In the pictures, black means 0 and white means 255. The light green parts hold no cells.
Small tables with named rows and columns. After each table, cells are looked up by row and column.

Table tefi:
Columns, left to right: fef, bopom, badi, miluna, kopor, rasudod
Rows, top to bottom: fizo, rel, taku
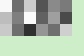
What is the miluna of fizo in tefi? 84
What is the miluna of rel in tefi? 97
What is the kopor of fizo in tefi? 138
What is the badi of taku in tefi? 48
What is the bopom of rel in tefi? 127
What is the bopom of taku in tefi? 110
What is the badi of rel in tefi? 250
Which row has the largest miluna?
taku

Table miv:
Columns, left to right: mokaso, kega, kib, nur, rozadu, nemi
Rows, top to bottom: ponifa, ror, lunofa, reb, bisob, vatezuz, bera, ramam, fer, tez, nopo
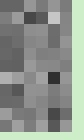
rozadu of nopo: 88
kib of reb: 134
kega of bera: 158
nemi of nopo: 151
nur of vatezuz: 137
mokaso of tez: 156
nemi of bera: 150
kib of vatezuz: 153
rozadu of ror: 198

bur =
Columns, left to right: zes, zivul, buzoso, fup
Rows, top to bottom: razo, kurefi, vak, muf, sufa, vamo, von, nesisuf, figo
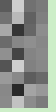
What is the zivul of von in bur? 137
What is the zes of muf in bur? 107
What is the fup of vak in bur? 141
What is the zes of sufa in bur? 144
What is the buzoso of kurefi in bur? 97
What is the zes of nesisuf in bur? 136
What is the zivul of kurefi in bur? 185
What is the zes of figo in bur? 138
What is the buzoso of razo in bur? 113
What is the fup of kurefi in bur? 127
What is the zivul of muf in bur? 135
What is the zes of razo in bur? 91
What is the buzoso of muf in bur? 143
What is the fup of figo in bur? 123

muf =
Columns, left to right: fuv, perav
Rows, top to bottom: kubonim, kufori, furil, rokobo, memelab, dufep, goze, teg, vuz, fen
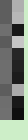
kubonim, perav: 175
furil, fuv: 111
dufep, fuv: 110
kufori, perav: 183
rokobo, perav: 198
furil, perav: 24
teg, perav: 171
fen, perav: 14
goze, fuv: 110
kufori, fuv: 94
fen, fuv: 112
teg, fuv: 93
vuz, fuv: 110
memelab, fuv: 108
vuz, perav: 24
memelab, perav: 39
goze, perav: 28
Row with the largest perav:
rokobo

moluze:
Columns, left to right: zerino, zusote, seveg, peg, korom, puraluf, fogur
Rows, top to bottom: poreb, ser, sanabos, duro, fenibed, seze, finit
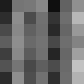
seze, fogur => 194
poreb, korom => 15
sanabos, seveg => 97
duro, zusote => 142
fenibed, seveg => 92
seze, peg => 95
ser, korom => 52
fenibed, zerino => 62
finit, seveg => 78
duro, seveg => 106
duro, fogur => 131
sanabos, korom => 41
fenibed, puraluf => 103
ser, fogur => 183
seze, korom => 76
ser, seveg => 76
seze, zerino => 83
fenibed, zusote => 137

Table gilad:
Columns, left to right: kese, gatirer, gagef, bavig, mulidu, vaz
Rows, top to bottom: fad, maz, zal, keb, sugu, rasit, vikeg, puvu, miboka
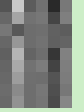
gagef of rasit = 114
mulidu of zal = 97
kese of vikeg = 104
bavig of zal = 111
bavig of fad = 113
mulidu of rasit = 67
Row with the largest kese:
zal

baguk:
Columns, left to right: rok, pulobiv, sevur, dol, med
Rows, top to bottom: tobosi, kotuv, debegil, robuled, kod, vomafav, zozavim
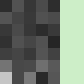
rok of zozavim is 197
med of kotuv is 75
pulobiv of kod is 69
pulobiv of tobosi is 82
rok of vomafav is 116
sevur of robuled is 70
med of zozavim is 86
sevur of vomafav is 74
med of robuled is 37
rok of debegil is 56

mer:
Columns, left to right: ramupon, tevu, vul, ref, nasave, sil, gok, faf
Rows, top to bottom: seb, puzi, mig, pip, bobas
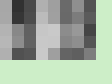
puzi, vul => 76
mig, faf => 69
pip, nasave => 199
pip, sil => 134
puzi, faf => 91
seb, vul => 73
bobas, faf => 125
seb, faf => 83
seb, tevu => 49
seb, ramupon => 167
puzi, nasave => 160
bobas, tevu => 81
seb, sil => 106
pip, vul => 98

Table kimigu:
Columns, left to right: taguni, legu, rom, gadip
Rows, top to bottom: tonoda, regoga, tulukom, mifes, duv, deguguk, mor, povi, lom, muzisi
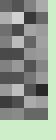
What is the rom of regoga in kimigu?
57
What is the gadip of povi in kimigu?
40
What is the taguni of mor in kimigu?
82
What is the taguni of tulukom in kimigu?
111
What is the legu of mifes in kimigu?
188
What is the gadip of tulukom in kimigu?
155
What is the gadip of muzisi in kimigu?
103
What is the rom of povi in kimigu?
83
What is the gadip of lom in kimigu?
159
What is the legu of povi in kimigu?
191
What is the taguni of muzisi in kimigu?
133
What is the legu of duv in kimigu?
74
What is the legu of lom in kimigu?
78
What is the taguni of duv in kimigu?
73

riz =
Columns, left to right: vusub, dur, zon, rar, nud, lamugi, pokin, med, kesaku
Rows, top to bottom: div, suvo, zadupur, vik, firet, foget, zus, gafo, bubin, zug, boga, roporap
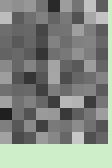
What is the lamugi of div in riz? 157
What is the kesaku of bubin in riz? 118
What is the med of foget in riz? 157
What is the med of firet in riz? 126
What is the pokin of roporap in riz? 199
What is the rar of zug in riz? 154
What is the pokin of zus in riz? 102
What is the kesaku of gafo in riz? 91
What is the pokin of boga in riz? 140
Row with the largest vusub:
suvo

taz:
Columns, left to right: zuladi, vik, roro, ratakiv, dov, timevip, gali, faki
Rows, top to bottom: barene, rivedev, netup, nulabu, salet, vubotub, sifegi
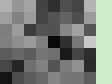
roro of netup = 60
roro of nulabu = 154
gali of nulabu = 120
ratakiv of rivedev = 68
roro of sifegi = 92
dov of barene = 47
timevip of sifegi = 117
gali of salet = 69
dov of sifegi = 133
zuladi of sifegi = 19
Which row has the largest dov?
sifegi

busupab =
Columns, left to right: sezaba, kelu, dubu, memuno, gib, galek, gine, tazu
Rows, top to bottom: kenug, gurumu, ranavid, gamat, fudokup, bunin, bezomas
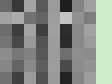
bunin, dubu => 137
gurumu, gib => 157
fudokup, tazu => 140
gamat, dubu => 153
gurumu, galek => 195
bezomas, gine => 134
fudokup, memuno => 87
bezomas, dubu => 155
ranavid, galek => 45
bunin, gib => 157
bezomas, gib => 153
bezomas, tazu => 157
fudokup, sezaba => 141
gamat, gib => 156
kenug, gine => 132
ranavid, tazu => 161
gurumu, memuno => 100
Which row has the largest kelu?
gurumu

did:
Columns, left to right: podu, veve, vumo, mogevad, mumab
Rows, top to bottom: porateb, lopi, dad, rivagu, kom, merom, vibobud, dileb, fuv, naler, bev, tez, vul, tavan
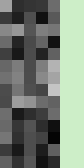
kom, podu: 63
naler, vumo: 46
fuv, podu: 74
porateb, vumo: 52
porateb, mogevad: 55
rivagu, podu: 107
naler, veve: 26
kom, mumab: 97
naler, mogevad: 61
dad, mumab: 118
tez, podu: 118
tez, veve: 48
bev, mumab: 16
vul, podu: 59
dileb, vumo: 79

